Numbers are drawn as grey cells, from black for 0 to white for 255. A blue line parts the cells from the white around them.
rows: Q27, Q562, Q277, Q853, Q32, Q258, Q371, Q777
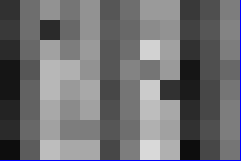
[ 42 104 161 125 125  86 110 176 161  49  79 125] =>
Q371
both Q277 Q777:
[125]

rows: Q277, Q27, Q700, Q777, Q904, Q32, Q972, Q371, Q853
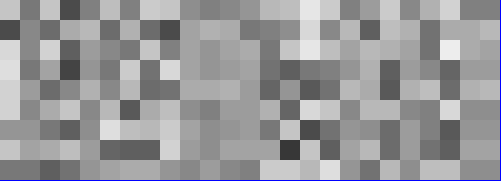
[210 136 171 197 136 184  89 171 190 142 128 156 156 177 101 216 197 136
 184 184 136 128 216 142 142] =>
Q32
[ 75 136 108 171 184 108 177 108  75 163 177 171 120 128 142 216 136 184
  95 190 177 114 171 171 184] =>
Q27

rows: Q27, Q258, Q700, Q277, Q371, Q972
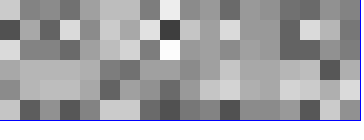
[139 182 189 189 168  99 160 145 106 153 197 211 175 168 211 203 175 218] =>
Q371
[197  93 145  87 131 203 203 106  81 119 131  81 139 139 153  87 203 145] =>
Q972
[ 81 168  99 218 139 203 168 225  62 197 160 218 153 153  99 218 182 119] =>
Q258
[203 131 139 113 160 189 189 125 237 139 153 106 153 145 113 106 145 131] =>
Q27

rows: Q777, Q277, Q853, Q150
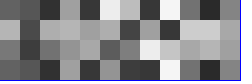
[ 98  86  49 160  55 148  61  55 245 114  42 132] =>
Q150
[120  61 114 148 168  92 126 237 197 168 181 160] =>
Q853
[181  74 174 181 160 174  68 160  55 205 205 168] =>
Q277
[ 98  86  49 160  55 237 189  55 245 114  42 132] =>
Q777

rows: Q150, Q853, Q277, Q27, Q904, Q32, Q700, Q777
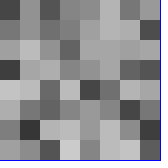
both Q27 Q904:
[166]
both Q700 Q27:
[62]
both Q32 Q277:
[99]
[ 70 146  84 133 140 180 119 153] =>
Q150
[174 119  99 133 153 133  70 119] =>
Q32
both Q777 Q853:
[160]

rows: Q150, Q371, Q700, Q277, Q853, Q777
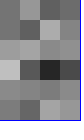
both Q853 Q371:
[132]
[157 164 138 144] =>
Q700

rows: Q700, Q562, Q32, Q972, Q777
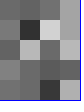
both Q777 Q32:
[106]
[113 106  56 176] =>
Q777
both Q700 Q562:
[164]
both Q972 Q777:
[106]
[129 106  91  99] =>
Q972

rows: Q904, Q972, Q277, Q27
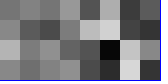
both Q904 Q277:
[83]
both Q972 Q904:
[91]
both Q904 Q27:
[130]
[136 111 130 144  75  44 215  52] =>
Q27
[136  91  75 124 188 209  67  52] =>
Q972

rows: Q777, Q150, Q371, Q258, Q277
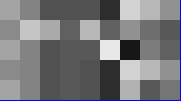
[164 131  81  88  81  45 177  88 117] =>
Q277
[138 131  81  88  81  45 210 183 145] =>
Q258

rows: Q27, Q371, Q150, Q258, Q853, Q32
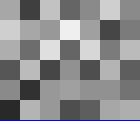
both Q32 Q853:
[152]
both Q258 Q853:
[145]
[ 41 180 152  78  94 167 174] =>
Q32

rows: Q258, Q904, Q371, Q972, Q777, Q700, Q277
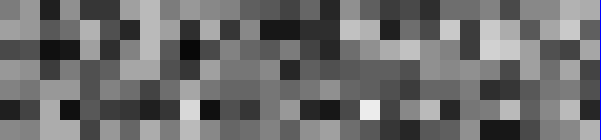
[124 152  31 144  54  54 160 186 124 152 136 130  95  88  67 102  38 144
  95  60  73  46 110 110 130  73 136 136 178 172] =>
Q258
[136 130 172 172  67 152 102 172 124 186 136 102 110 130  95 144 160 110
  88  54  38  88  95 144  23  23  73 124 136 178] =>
Q277
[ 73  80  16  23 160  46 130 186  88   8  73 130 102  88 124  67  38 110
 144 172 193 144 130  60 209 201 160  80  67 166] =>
Q371
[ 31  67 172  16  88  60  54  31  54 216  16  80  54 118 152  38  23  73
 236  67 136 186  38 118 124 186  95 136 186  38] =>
Q700

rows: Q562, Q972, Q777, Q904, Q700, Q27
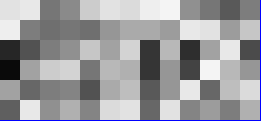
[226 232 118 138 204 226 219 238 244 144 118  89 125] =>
Q562
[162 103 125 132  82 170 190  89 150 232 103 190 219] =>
Q700

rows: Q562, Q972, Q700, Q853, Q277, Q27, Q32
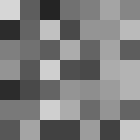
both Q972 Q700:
[100]
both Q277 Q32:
[156]
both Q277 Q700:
[100]
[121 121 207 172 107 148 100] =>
Q27
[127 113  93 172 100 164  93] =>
Q700
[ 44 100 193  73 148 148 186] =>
Q972
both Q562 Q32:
[164]

